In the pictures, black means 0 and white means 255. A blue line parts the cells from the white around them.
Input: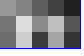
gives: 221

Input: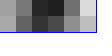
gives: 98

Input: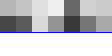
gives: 90

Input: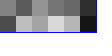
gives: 189

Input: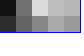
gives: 100

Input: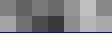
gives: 113

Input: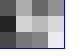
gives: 210
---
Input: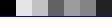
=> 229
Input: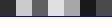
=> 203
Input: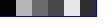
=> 182
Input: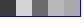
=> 213
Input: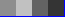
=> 193
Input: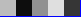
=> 13
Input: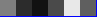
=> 44
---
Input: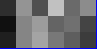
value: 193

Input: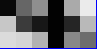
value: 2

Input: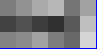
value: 183

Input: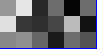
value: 108

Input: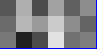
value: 162

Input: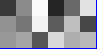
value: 37
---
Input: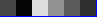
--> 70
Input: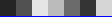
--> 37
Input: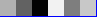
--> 177
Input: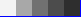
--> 243
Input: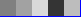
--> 128
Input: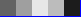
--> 99
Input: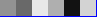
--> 146
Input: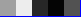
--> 160
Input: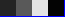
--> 36
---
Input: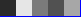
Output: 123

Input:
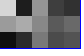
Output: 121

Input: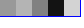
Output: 129

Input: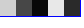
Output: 8

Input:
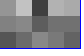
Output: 136

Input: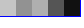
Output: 175
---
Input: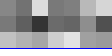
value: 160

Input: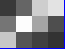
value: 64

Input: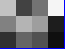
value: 81

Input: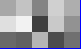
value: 76

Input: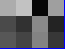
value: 131

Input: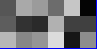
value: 22

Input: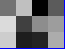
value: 35
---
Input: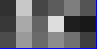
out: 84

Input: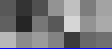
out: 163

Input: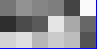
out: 250

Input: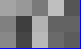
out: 85

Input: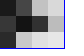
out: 217

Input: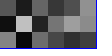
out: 145
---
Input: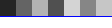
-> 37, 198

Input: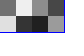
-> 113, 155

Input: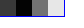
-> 57, 231

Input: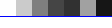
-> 254, 22

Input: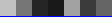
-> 192, 100

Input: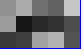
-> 144, 83
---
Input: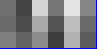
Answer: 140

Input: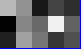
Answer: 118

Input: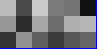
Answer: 95

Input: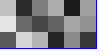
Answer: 179

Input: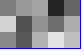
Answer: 178

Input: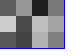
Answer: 178

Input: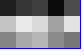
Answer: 183
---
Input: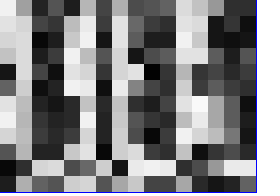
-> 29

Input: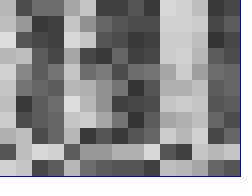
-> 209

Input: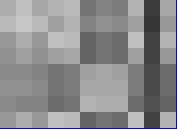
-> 152

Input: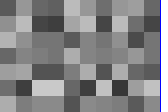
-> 173

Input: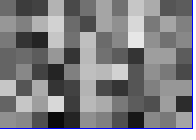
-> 144
